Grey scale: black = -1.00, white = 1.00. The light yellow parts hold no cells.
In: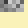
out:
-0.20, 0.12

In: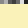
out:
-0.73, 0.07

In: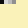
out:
0.12, -0.91

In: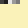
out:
-0.04, -0.50

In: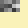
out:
0.11, -0.46

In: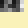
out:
0.66, -0.15

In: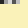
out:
0.50, -0.70
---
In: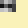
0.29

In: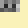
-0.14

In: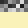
0.69

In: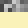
-0.25

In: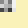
-0.05

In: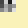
-0.80

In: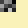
0.04

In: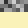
0.04

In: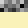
0.51
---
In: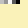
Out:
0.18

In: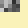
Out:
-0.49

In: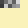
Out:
0.59

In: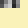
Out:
0.37

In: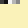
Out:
-0.85

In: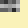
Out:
-0.23

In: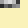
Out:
-0.20

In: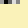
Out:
-0.95

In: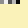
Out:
0.90

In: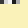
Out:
0.69
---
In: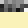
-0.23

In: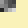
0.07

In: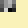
0.63

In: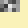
0.02

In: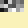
-0.49

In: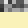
0.29

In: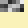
-0.09

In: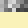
-0.08
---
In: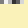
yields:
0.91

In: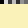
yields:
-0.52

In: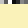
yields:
0.99

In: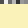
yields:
-0.15

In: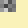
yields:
-0.14

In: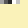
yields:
0.29
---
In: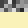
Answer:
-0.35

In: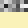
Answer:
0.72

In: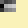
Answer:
-0.51

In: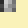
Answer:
0.60

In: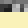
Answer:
0.04

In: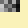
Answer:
0.36

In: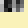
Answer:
-0.82

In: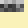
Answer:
0.37

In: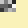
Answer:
-0.01
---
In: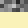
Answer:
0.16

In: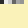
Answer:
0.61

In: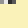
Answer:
-0.63

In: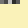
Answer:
0.52

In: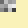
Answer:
0.51

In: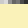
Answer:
0.15

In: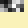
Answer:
-0.73

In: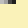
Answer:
-0.44
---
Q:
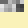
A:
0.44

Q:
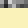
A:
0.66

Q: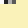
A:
0.39

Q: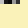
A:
-0.91

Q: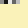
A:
0.82

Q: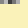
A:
-0.50

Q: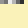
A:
0.86

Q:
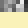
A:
0.36
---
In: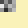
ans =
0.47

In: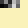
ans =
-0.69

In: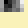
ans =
-0.74

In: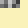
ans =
0.58

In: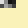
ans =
-0.87

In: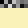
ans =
-0.74

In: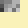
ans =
0.26

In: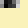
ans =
-0.74
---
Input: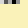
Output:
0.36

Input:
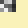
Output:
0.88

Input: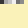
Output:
0.88

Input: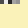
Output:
-0.67

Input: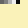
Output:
0.42

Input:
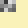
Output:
0.61

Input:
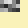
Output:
-0.26

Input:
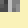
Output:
0.49

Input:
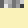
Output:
-0.09
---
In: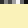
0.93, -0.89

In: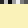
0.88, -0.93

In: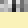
0.87, -0.79

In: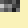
0.57, -0.79

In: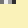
0.88, -0.63

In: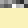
0.97, -0.66

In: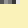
0.82, -0.57

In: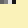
0.79, -0.83
